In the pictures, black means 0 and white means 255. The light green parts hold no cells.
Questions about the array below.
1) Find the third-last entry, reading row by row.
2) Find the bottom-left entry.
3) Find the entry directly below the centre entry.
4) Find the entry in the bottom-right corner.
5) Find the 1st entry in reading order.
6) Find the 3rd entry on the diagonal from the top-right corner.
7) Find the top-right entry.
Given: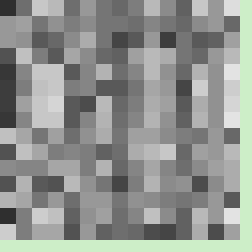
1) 172
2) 205
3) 117
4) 160
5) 47
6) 89
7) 221

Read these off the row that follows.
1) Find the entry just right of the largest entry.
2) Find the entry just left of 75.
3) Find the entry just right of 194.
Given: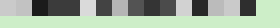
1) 67
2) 52
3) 27

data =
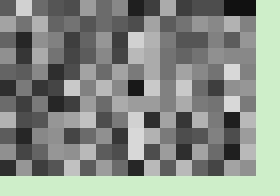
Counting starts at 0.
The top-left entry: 92
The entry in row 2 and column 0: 100
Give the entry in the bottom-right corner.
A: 144
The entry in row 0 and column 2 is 107
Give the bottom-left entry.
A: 46
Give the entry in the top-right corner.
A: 17
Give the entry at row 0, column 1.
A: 209
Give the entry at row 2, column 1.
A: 38

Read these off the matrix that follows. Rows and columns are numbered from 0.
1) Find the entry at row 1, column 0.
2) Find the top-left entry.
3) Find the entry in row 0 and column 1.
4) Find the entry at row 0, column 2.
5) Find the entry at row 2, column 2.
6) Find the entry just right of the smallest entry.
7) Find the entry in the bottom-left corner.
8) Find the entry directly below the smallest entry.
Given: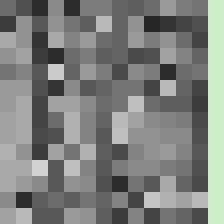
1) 60
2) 108
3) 80
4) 44
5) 52
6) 52
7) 162
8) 124

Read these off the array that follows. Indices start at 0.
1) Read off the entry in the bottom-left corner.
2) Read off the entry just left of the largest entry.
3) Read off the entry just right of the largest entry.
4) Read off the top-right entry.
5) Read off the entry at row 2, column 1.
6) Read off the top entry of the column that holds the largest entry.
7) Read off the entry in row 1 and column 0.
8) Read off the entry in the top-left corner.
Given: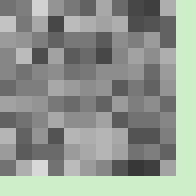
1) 114
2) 174
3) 114
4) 174
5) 148
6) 209
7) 195
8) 114

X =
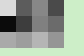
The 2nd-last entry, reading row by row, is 181
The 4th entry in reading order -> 74
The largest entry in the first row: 218
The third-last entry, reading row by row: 157

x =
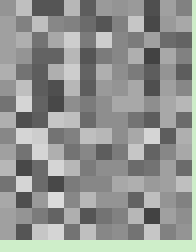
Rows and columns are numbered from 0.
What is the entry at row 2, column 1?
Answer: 175
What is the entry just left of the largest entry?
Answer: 154
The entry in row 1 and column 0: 160
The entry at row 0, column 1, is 191
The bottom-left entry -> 160
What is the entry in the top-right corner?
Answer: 129
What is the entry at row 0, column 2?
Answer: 85
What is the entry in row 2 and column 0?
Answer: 160
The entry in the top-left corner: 148
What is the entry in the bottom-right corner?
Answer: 148
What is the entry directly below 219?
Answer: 99
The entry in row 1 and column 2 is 191
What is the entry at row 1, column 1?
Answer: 129
